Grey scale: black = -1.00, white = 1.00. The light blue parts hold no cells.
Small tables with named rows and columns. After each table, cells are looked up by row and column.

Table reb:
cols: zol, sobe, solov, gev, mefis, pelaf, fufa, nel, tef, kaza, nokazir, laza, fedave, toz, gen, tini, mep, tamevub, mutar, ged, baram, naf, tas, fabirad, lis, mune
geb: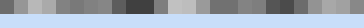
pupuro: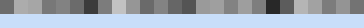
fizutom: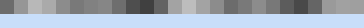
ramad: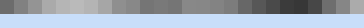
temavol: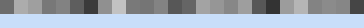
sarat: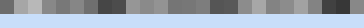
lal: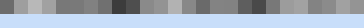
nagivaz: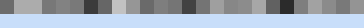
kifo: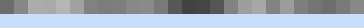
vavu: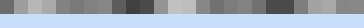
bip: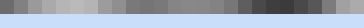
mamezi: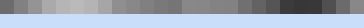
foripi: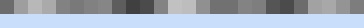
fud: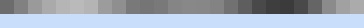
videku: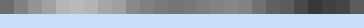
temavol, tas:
0.03
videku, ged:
-0.24
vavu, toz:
0.48
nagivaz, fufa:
-0.54
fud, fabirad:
0.09
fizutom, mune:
0.25
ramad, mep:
-0.03
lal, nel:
-0.12
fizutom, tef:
-0.14
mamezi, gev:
0.33
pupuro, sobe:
0.35
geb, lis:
0.26
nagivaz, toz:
-0.48

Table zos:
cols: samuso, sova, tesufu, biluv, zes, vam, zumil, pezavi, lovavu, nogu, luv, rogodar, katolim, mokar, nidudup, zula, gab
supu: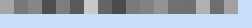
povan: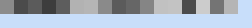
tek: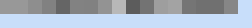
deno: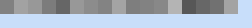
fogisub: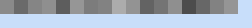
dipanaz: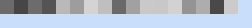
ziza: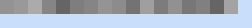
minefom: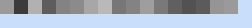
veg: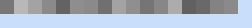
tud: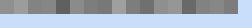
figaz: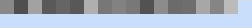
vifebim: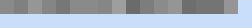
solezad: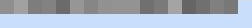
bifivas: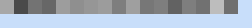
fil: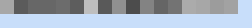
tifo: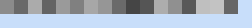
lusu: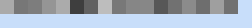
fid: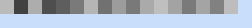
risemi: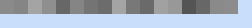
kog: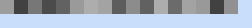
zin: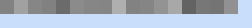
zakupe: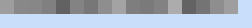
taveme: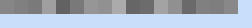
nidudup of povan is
0.60
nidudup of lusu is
-0.14
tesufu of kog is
-0.07
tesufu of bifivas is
-0.10
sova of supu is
-0.06
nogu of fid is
-0.05
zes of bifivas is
0.23
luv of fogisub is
-0.22
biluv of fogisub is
0.12
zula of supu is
-0.14
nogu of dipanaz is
0.26
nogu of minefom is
0.03
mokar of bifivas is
-0.01
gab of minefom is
0.21
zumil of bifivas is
0.18

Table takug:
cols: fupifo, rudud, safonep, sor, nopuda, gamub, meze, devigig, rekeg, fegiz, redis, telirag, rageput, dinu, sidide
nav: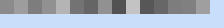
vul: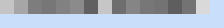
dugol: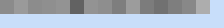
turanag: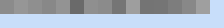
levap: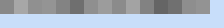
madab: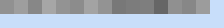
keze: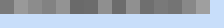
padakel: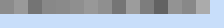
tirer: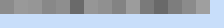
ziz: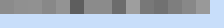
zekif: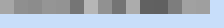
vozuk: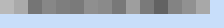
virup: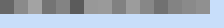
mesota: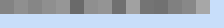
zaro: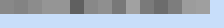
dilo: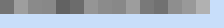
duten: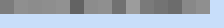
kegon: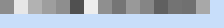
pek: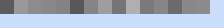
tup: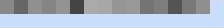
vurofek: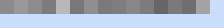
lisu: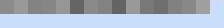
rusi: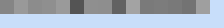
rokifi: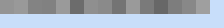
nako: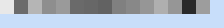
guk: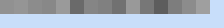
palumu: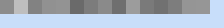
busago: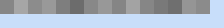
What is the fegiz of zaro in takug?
0.26
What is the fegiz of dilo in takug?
0.23
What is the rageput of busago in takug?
-0.13
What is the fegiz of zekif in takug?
0.35
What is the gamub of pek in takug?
-0.31
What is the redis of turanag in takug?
-0.09
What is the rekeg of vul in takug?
-0.14
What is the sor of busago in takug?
0.20
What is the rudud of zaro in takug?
0.03
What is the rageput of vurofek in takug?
-0.04
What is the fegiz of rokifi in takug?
0.21
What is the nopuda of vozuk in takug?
-0.01
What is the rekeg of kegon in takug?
-0.08
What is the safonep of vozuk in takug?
-0.08
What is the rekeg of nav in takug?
-0.36
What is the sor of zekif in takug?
0.17
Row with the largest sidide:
vul

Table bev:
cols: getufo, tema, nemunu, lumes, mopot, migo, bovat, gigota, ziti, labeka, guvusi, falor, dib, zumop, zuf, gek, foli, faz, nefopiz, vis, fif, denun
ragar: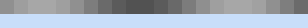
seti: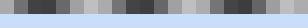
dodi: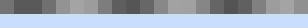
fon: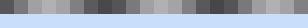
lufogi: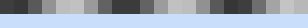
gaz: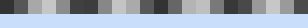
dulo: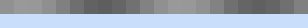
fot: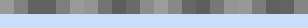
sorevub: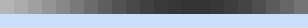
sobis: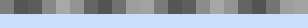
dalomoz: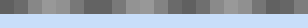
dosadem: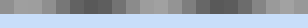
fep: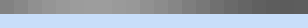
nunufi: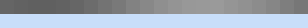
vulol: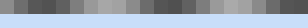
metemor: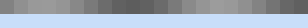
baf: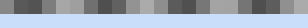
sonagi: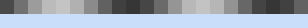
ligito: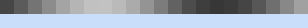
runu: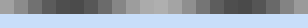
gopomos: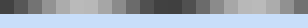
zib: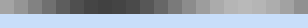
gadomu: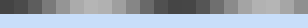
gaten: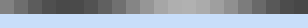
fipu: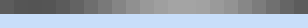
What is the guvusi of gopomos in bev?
-0.37
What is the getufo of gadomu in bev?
-0.47
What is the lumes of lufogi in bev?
0.15
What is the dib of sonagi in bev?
0.17
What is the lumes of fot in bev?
-0.23
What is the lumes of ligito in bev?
0.10
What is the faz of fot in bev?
0.19
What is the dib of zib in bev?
-0.04
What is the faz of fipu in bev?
0.06
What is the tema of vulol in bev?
-0.14
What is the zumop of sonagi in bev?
0.44
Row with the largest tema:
sorevub

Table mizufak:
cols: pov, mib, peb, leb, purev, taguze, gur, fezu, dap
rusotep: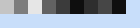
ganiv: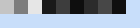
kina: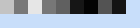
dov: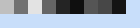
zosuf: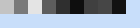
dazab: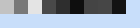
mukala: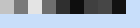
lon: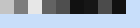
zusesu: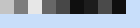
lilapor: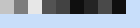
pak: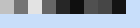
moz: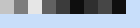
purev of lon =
-0.39
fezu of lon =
-0.41
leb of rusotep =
-0.23
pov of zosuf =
0.53
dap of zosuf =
-0.87
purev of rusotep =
-0.54

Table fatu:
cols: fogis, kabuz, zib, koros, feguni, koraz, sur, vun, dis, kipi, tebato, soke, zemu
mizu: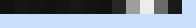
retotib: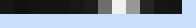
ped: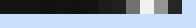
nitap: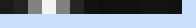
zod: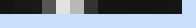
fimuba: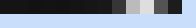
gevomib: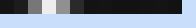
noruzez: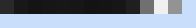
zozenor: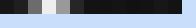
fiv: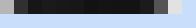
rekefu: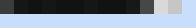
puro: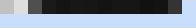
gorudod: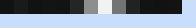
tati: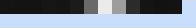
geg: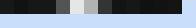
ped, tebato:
0.88
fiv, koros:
-0.80
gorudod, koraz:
-0.71
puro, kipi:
-0.83
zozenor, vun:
-0.86
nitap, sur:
-0.86
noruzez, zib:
-0.84
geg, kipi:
-0.82
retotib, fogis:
-0.83
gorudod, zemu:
-0.85
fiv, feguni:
-0.81
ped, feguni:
-0.85
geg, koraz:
0.80

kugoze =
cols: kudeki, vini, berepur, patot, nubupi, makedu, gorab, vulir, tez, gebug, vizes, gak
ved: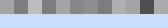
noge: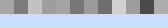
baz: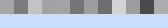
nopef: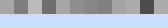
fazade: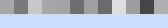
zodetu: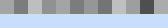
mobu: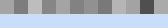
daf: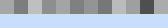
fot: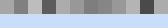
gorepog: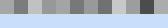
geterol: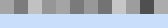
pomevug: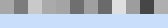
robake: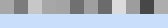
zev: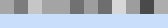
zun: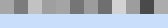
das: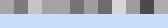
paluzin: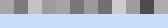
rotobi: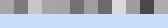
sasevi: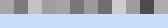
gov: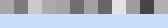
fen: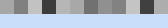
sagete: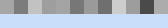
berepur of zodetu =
0.49
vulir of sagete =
-0.13
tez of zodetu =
0.50
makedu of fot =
0.19
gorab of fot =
-0.01
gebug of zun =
0.23
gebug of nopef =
0.34
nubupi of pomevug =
0.29
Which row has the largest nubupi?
fen

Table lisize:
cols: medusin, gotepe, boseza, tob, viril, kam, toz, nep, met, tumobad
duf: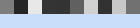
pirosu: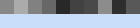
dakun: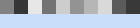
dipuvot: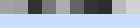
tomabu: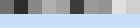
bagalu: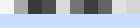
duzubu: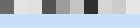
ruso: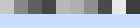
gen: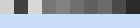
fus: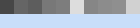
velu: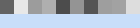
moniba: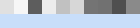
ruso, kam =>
0.37
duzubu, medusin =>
-0.17
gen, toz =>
-0.25
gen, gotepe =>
-0.49
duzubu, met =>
0.59
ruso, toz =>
0.12
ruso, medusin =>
0.56
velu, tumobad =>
0.73
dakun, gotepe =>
-0.58
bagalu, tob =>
-0.39
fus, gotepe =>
-0.21
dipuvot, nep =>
-0.65
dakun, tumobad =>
-0.55
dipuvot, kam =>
-0.22
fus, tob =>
-0.06
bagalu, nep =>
-0.22
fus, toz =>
0.05

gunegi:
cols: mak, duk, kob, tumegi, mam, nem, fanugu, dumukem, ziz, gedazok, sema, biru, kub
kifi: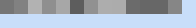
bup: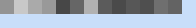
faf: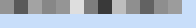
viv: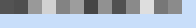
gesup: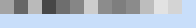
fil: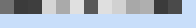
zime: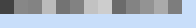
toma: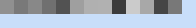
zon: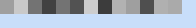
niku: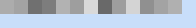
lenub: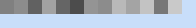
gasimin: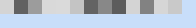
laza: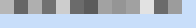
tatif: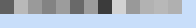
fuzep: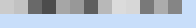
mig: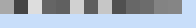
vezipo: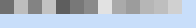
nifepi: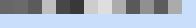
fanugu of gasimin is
-0.22
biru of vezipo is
0.49
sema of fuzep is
-0.05
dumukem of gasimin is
0.07
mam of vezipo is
-0.26
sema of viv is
0.74
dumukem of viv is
0.14
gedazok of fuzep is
0.69
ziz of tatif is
0.65
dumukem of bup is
-0.29
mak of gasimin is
0.66
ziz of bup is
-0.42
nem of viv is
0.23
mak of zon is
0.25
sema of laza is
0.77
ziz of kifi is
0.35
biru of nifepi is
-0.28
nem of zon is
-0.36
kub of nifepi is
0.34
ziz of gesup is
-0.01
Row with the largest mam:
gasimin

